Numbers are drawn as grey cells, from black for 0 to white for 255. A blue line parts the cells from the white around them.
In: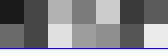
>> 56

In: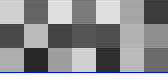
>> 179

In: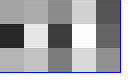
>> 253

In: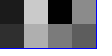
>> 1

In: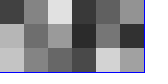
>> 118

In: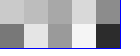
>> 217

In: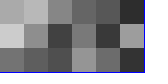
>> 57
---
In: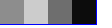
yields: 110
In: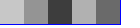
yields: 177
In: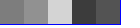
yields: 60
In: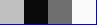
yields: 111
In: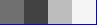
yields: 189
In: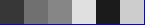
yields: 27
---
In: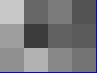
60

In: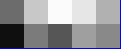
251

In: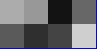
152

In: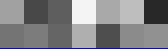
169

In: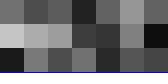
53

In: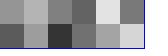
99
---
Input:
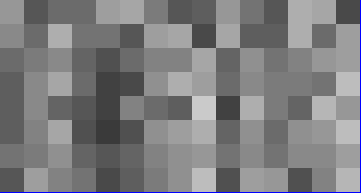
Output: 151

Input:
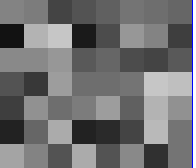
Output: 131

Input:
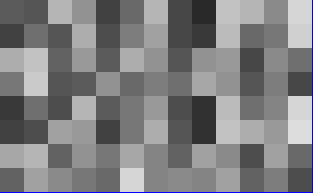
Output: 91

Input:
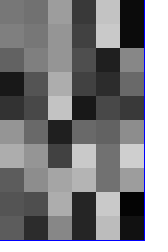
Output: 119

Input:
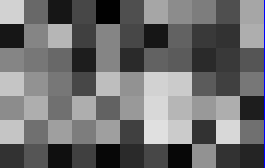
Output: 210
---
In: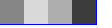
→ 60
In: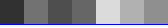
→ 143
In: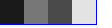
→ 227
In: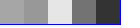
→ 51
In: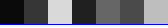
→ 190
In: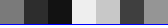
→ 149
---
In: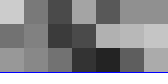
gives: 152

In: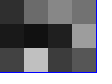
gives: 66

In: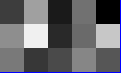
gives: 121

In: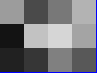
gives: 33

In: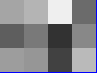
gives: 157

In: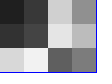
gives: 216

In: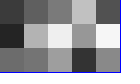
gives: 108

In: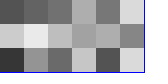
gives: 54

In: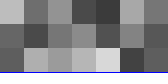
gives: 94
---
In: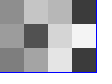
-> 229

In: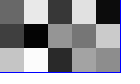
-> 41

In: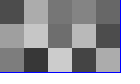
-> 204

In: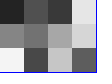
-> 198

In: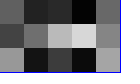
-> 60

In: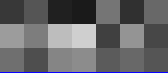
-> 133

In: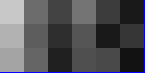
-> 32

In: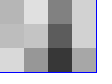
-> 55

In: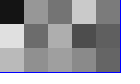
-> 159

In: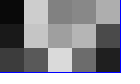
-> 218
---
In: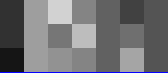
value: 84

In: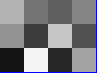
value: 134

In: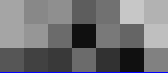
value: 178

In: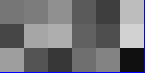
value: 189

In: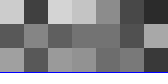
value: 43

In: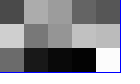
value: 86

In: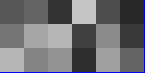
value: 39
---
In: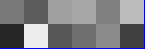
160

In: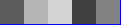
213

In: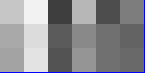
62

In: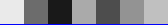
25

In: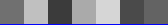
59

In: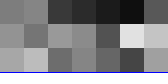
57
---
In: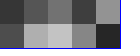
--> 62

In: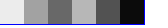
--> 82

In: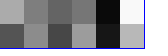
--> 10

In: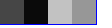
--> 194

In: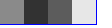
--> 92

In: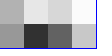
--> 215
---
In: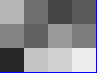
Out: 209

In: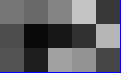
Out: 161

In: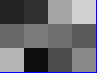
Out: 76

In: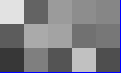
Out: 84

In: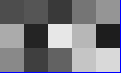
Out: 98

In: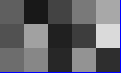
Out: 39

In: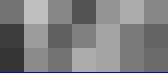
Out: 115

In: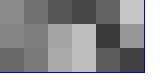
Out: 170
